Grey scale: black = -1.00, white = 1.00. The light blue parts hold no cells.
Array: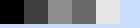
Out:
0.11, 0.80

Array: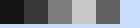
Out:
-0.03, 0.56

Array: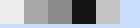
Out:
0.09, 0.86

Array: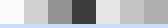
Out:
-0.53, 0.96

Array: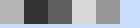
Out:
-0.26, 0.69

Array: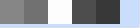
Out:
0.99, 0.99

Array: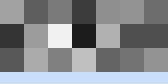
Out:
-0.78, 0.88

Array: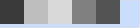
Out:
0.71, 0.71

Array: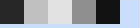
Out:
0.77, 0.77

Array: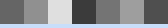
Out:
-0.54, 0.75
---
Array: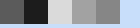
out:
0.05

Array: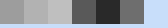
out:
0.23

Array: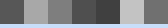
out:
-0.01

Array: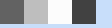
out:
-0.23

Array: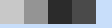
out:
-0.42

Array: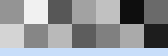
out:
0.51
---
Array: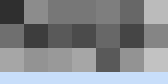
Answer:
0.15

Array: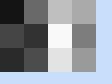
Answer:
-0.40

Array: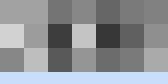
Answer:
0.49

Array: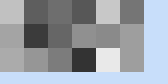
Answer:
0.18

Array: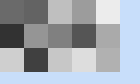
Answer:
-0.50

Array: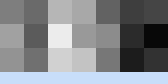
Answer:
-0.12

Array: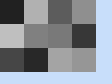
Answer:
-0.69
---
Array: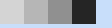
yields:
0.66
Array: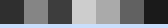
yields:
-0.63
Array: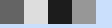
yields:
-0.22
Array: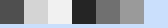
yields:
-0.39
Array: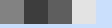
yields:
0.02
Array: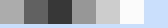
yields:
0.34
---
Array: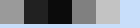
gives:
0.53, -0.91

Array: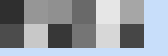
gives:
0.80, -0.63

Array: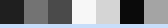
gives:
0.94, -0.92

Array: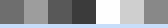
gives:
0.99, -0.54

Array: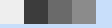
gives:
0.87, -0.53

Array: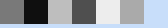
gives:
0.86, -0.88

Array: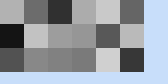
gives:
0.63, -0.84

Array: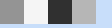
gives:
0.92, -0.62
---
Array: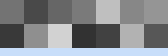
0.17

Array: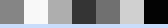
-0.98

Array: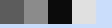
0.76

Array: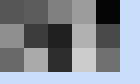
-0.97

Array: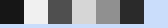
-0.67

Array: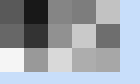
0.52

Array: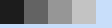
0.53

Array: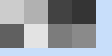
-0.59

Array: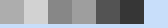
-0.58

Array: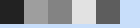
-0.27
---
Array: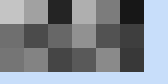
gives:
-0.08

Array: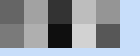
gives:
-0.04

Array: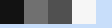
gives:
-0.86

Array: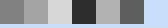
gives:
0.01

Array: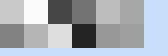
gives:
0.02

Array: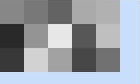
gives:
-0.56
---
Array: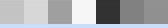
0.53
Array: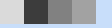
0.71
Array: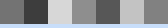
-0.10
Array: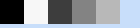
-1.00
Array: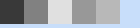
-0.55
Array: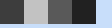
-0.52
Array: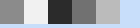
0.09
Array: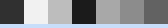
-0.62
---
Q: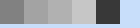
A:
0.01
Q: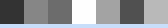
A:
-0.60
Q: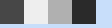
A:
-0.44
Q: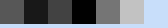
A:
-0.32
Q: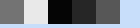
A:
-0.10
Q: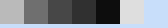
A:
0.46
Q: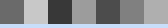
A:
-0.17
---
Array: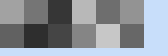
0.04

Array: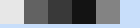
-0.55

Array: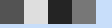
0.74

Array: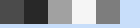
0.26

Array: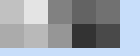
0.18

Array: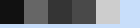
-0.59

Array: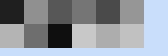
0.57
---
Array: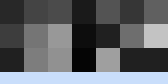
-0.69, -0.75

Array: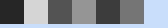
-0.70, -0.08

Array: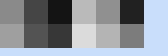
0.08, -0.03

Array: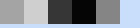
0.29, 0.04

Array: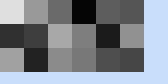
0.75, -0.45

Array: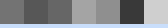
-0.10, 0.62

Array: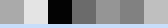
0.33, 0.50

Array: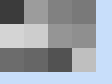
-0.54, 0.50

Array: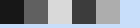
-0.82, 0.36

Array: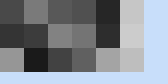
-0.43, 0.49
